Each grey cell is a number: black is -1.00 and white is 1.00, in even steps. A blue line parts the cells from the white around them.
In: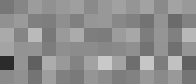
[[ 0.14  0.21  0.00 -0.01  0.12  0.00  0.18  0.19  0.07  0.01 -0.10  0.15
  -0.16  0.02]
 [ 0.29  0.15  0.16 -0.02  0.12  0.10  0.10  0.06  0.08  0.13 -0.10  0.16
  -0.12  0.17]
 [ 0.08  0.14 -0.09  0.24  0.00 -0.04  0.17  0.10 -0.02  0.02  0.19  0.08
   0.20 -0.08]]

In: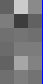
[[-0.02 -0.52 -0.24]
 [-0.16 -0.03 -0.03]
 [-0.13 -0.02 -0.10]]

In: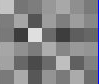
[[-0.02  0.30 -0.34  0.23 -0.01  0.23  0.07]
 [ 0.30  0.13 -0.03  0.36  0.05  0.20  0.16]
 [-0.04  0.33 -0.32  0.16 -0.04  0.34 -0.14]]

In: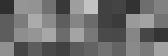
[[-0.27 -0.03  0.34  0.09 -0.26  0.04 -0.16 -0.49 -0.54  0.21  0.28 -0.10]
 [ 0.14 -0.46 -0.27 -0.43 -0.49 -0.29 -0.22 -0.10 -0.22  0.08 -0.04  0.27]]

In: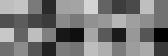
[[-0.37 -0.28 -0.46 -0.54  0.08 -0.05  0.14  0.19  0.43  0.25  0.11 -0.11]
 [-0.13  0.10 -0.33 -0.73 -0.03 -0.09  0.49  0.37 -0.03  0.23  0.33 -0.56]]

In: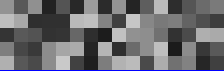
[[ 0.49  0.32 -0.63 -0.62 -0.62  0.46  0.50  0.03 -0.50  0.55  0.06 -0.05
  -0.01 -0.22 -0.38 -0.52]
 [-0.01 -0.44 -0.55  0.10  0.30  0.34 -0.71  0.42 -0.64 -0.16  0.11  0.50
  -0.79  0.10 -0.56 -0.30]]

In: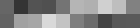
[[-0.23  0.26  0.30  0.70  0.53 -0.01 -0.15 -0.47 -0.31 -0.30]]
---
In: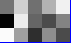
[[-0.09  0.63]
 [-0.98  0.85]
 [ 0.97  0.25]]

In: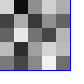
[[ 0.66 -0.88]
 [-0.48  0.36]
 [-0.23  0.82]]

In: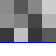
[[ 0.09 -0.32]
 [ 0.13  0.00]
 [-0.57  0.50]]

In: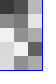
[[-0.56 -0.38]
 [ 0.08 -0.05]
 [ 0.88  0.14]]

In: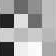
[[ 0.32 -0.18]
 [-0.73  0.76]
 [ 0.62  0.47]]

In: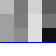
[[ 0.47 -0.05]
 [ 0.25 -0.02]
 [ 0.25  0.10]]

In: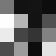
[[-0.06 -0.86]
 [ 0.99  0.43]
 [ 0.84 -0.46]]

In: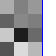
[[ 0.36  0.01]
 [-0.23  0.07]
 [ 0.58 -0.77]]
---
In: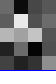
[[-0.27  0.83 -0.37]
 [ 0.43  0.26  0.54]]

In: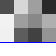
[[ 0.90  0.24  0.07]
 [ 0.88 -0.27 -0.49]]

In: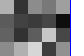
[[-0.29 -0.48 -0.54]
 [-0.23 -0.61 -0.27]]

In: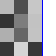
[[-0.60 -0.02  0.52]
 [ 0.37 -0.20  0.53]]

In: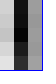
[[ 0.59 -0.89  0.19]
 [ 0.54 -0.97  0.22]]

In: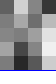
[[-0.02  0.32 -0.14]
 [ 0.05 -0.01  0.25]]
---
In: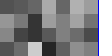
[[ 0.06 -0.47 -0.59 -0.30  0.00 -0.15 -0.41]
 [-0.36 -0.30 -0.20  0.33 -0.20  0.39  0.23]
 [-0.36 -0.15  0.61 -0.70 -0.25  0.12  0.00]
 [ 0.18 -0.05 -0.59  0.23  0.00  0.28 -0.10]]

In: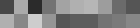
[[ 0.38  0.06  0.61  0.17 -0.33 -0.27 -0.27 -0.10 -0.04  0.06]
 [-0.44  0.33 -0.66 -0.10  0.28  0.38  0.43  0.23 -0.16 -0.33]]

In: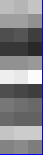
[[-0.57 -0.57 -0.68]
 [-0.39 -0.45 -0.51]
 [-0.39 -0.33 -0.51]
 [-0.18 -0.23 -0.23]
 [-0.07 -0.13 -0.18]
 [ 0.03  0.08 -0.02]
 [ 0.14  0.14  0.20]
 [ 0.25  0.25  0.14]
 [ 0.48  0.42  0.54]
 [ 0.54  0.60  0.60]
 [ 0.87  0.82  0.98]]

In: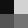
[[-0.33 -0.09]
 [-0.88  0.65]]

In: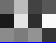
[[ 0.09 -0.03  0.15 -0.58]
 [-0.14  0.47 -0.48 -0.32]
 [-0.80  0.79 -0.64  0.96]]

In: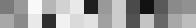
[[ 0.32  0.08  0.83 -0.64  0.89  0.71  0.77  0.26  0.60 -0.36  0.54 -0.19
   0.32  0.48]
 [-0.04  0.20  0.95  0.43  0.65  0.83 -0.76  0.20  0.60 -0.42 -0.86 -0.30
   0.08  0.14]]
